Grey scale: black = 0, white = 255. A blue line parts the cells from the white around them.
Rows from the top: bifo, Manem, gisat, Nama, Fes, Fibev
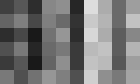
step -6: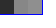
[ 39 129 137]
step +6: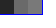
[ 44 112 127]
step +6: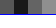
[ 93  31 106 149]

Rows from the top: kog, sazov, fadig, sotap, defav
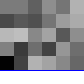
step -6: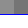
[136 111]
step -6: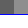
[ 90 136]

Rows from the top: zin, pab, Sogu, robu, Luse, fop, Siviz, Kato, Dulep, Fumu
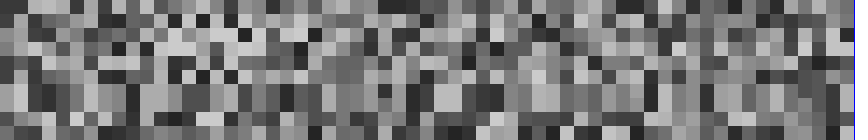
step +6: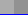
[178 152]
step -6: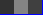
[ 44 126  58]
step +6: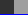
[ 56 165]
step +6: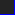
[42]

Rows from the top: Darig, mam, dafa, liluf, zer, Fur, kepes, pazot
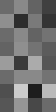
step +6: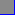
[143]
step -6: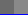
[101 131]
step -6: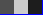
[ 73 198  23]
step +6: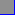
[149]
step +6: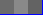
[113 143 105]
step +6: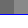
[113 143]
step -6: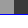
[150  52]

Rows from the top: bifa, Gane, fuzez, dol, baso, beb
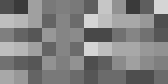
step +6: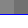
[139 119]
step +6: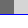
[113 219]
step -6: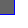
[94]

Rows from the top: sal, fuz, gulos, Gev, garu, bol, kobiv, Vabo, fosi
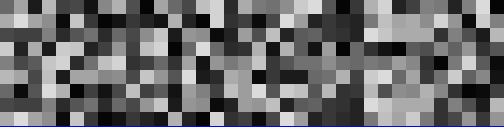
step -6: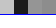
[191  21 143 135]
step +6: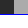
[ 49 177]

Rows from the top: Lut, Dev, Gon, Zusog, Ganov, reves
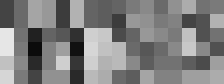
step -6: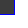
[54]
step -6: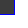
[54]
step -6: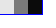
[224 116   5]
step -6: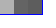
[172  94  87]

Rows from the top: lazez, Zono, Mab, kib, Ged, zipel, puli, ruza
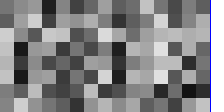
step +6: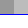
[158 194]
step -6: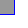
[146]
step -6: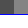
[ 73 126]

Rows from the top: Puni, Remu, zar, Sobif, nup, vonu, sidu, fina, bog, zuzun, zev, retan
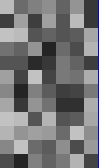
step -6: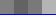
[122  93 115 174]
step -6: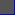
[78]
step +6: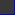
[62]
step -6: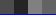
[ 70  30 122  93]
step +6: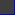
[68]
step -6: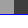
[154  56]
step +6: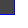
[74]

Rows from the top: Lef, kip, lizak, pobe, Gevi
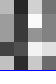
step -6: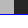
[179  32]
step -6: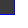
[52]
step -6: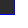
[38]
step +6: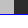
[199  50]

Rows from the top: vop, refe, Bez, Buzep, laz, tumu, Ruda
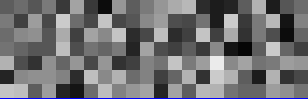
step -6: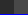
[38 66]
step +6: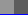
[156  99]

